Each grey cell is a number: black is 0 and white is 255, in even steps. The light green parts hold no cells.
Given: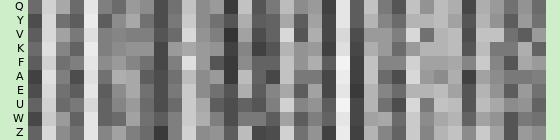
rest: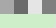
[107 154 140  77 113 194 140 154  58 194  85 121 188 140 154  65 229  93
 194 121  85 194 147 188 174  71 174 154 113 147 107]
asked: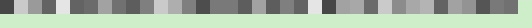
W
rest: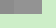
[ 71 154 168 154 147  65 133  65  85 180 147 154  65 223  71 174 154 107
 154 180 180 188  85 188 121 121 174  99]
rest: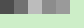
[ 58 188  99  71 194 121 121  71 235  65 194 107  77 216 154 140 174  65
 162 140 121 121 127]

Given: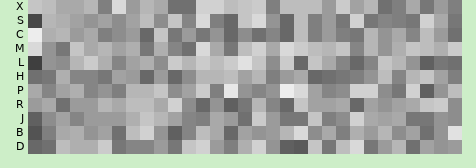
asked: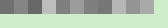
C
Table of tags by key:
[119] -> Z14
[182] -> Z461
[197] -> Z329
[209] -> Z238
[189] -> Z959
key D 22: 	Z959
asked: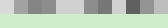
P
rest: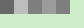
[119 182 148 169 133 189 155 112]
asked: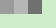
D

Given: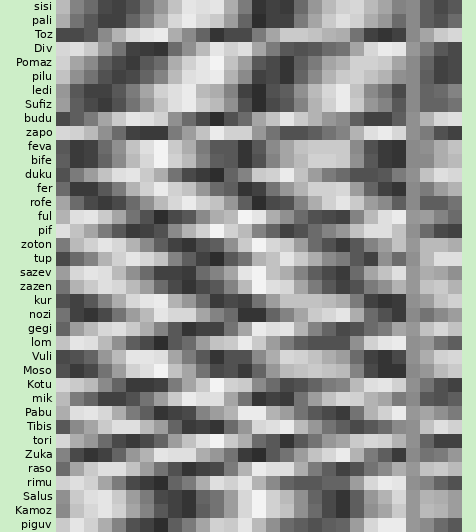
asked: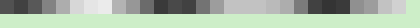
kur
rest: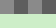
[ 94 115]

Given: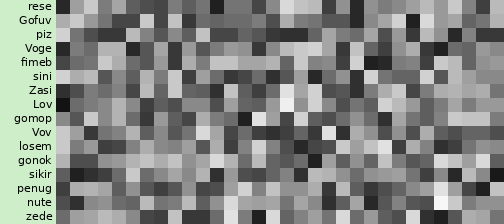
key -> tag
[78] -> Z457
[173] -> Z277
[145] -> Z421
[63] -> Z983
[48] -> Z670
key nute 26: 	Z457
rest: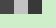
[108 100 108 108 124  78 173 124 116  86  86  40 137 165 209  32 217 153
 165 100 116 179]
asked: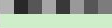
Voge
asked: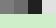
gomop
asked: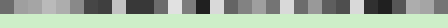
zede

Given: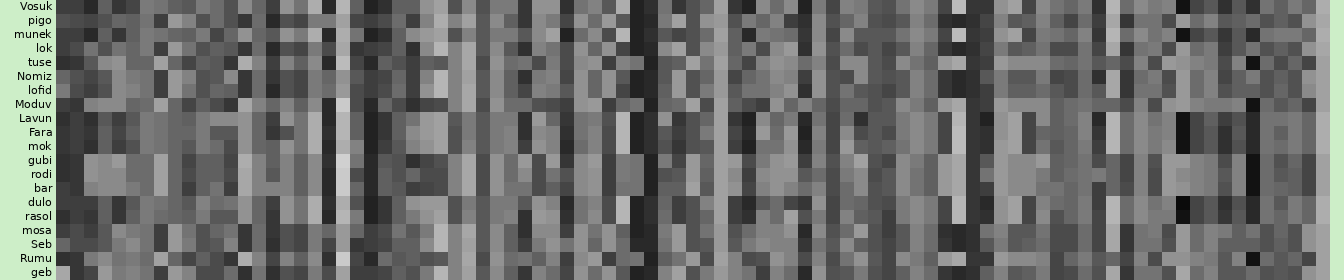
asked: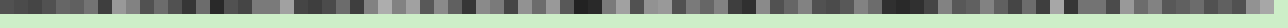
pigo
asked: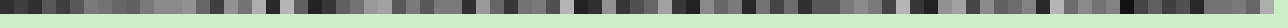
Lavun
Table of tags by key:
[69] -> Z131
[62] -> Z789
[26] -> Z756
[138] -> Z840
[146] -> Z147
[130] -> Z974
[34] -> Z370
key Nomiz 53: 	Z789
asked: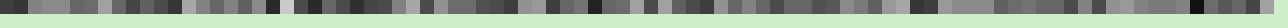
Moduv
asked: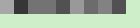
lofid
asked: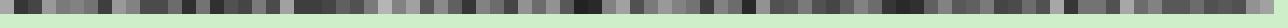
geb

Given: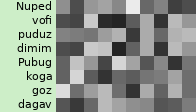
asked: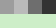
goz
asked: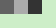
dimim
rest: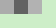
[110]
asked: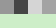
Pubug
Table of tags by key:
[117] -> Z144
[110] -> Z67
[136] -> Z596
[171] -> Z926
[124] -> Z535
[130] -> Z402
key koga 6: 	Z144
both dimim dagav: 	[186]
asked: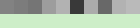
puduz

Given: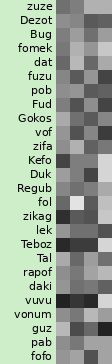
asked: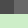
guz
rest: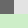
[ 90 191]
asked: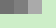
Regub

